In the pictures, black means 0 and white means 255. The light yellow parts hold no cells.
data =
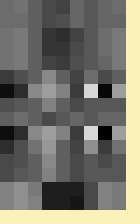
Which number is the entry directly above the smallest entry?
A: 101
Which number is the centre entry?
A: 95
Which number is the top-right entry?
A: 108
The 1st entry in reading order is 108
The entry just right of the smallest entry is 157
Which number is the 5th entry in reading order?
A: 66
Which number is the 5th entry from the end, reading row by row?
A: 30
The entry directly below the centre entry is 87
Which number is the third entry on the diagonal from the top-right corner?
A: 87
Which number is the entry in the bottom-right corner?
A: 121
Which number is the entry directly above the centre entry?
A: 129
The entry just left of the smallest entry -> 215
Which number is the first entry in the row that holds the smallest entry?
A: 14
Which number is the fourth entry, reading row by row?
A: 73
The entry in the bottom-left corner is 129
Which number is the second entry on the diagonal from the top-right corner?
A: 101
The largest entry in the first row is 114
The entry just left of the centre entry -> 129
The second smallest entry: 7
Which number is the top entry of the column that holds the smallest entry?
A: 101
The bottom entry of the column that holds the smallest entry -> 129

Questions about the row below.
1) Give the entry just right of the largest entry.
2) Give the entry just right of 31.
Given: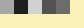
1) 82
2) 209

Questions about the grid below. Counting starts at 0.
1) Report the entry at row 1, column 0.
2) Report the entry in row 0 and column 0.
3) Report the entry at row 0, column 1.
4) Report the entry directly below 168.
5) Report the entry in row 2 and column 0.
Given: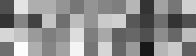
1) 51
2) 80
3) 228
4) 214
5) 214

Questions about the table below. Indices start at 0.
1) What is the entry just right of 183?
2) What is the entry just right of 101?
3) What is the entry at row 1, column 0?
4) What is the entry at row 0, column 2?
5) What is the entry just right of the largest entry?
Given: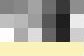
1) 157
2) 37
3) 191
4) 163
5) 170

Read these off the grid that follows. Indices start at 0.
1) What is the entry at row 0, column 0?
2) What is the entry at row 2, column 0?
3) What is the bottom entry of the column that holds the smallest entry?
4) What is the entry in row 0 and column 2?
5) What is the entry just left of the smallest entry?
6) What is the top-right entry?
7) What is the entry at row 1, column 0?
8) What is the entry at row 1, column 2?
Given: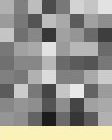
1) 177
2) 197
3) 28
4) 189
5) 99
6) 226
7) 155
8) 84

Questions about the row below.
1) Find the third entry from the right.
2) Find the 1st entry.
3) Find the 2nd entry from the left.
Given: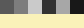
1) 50
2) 89
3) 125

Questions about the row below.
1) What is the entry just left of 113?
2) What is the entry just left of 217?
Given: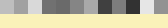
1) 217
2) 161

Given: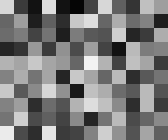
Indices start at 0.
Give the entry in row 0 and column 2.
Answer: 18
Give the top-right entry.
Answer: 158
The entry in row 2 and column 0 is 108
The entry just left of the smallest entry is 18
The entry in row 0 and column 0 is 215
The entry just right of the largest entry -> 179
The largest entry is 242
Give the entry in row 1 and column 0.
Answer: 102
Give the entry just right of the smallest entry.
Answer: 67
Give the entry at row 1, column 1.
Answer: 158
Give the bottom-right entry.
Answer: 96
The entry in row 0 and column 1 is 59
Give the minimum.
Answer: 5
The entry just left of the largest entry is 102
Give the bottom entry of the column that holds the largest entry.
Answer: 130
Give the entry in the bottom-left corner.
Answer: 235
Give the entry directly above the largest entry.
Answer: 158
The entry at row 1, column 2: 30
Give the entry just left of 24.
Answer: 145

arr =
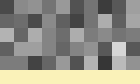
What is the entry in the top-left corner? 74
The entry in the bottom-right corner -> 146
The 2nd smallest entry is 60
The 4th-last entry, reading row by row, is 179
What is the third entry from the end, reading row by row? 54
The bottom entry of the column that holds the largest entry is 186
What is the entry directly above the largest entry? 116
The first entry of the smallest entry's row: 124
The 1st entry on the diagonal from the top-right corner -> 159
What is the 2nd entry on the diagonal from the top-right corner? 96
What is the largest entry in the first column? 179
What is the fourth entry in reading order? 116
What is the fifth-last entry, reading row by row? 82
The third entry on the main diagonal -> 173

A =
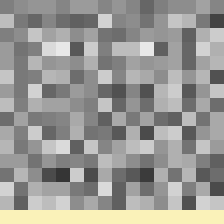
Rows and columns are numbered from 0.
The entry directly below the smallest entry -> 162
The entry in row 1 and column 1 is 121
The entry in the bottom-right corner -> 197
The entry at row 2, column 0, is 127
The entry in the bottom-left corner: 182
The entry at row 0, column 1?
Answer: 141
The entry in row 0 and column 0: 127
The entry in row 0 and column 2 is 149
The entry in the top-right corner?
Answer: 133
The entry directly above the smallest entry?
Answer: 127
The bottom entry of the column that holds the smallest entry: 210
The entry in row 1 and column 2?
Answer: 102
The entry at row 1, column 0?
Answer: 189
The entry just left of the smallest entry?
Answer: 75
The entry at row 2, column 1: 141
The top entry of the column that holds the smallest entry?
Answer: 133

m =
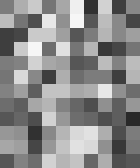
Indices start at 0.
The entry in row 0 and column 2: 202
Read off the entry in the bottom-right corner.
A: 86
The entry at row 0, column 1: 174
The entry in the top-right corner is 136
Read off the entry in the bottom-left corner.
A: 86
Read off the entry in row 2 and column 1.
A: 70
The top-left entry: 124
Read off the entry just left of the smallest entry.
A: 94
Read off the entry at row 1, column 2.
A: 78
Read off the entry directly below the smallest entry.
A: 124
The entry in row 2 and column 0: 62
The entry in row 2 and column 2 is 202
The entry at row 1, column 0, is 188
